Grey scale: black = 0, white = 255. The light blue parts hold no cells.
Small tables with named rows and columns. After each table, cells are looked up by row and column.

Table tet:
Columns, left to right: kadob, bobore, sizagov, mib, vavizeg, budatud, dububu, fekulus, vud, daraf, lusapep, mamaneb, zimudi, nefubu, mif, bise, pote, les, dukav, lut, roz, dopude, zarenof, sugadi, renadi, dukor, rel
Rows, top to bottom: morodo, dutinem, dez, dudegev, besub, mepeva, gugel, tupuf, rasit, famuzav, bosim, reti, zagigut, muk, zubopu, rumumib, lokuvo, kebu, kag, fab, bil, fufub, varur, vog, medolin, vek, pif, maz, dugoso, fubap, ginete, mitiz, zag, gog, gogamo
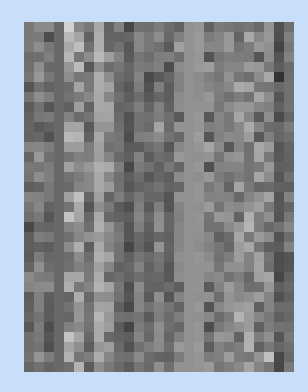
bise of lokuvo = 103
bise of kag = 132
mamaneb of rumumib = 109
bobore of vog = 124
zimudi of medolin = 99
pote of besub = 145
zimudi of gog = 108
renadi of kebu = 163
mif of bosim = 106

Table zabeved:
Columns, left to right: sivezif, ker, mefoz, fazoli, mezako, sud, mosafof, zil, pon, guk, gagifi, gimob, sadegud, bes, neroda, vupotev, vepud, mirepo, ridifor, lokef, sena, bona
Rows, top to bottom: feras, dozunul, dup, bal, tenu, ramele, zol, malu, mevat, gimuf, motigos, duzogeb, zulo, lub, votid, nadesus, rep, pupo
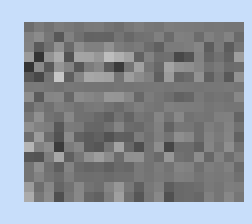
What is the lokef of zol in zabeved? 119
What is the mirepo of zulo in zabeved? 96
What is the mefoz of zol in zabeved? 118
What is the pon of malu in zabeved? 150
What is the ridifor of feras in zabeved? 118
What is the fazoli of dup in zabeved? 144
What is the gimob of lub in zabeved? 145
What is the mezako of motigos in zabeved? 123
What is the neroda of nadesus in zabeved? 118
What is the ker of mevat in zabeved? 123
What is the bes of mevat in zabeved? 116
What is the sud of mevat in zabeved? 113
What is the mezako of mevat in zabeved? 121
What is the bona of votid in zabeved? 106
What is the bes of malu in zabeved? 117
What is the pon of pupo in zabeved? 125
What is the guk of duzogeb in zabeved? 96

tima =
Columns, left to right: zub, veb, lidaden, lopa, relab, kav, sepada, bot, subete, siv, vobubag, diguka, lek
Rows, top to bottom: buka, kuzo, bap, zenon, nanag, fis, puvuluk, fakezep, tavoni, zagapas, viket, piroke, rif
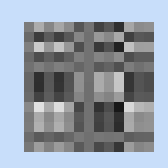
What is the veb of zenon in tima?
77
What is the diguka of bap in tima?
159
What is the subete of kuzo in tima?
136
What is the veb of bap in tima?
202
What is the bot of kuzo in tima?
152
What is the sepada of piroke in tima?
112
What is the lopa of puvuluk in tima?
52
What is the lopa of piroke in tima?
90
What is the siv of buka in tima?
48
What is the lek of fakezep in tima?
88
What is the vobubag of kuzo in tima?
64
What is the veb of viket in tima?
176
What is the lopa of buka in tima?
166

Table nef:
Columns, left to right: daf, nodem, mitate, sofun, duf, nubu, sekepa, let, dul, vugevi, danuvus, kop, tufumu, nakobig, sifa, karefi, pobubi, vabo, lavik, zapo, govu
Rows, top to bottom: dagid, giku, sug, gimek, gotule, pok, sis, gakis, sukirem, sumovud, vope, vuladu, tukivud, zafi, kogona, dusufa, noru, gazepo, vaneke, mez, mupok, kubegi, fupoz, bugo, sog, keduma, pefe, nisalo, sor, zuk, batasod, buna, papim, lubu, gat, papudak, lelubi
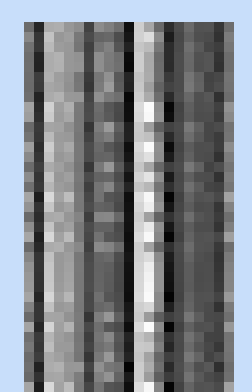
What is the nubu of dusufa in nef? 120
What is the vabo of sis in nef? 99
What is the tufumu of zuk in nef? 155
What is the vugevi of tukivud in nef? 73
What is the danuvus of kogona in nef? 37
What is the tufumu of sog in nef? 237
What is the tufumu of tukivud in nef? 250
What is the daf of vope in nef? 106
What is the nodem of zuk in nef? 53
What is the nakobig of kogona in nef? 103
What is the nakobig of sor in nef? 136
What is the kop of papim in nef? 201
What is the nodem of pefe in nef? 49
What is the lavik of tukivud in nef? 79
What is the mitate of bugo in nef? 193
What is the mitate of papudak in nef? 165
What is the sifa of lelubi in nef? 4
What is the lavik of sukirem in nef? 81
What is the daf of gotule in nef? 110
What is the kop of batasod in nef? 217

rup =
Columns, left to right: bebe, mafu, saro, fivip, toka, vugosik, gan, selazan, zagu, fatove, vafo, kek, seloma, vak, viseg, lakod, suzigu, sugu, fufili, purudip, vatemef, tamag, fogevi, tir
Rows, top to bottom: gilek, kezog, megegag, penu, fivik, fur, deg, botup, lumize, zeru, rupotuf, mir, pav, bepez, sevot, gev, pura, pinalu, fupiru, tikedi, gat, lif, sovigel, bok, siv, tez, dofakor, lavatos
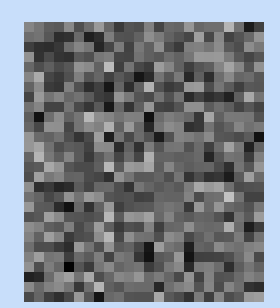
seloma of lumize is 150
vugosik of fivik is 146
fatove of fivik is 63
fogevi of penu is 69
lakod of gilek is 100
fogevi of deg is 88
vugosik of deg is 80
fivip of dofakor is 139
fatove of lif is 72
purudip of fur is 109
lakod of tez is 73
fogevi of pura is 80
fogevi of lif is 67
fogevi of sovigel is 128

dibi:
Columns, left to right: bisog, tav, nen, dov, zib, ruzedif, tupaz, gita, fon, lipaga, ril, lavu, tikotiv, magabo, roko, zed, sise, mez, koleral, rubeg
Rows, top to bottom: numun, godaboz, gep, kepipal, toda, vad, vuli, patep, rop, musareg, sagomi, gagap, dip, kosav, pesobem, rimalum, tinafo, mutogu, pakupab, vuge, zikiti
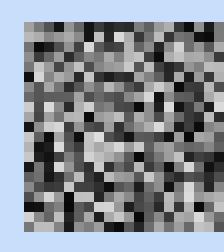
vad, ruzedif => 41
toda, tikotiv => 188
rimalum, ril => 150
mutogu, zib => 10
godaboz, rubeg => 123
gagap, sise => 10
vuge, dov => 190
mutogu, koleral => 166

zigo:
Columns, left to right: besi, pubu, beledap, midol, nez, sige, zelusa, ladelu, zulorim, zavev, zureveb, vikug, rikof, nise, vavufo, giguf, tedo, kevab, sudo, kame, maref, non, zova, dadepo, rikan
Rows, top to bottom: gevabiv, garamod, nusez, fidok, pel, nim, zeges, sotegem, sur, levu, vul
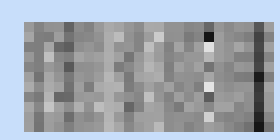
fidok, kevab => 151
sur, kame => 162
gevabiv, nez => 99
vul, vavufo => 141
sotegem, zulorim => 175
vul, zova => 113

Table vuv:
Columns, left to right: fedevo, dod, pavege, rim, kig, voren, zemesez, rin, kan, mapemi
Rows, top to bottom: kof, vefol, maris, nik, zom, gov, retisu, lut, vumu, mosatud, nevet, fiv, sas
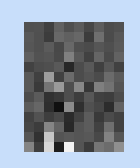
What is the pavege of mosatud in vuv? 62
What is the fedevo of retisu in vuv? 88
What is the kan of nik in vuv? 74
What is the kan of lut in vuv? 61
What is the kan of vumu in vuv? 44
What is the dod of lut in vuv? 91
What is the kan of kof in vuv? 76
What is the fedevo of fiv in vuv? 85
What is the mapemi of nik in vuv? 98
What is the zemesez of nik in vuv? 65
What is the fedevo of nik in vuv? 95
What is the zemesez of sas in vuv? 59
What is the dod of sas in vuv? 62
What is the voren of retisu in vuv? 135

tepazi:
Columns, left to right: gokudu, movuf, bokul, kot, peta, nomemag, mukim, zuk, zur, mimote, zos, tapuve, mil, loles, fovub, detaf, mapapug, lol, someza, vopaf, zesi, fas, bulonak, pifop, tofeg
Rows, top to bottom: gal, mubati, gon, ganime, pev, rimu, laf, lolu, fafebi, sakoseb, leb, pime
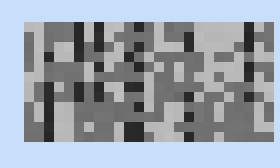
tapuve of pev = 37
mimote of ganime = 185
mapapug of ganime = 113
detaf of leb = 110
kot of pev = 115
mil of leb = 183
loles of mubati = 186
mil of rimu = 183
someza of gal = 186
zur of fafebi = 113
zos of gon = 114
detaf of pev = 189
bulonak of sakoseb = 110
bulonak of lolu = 43
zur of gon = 114
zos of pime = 41
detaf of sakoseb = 183
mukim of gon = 112

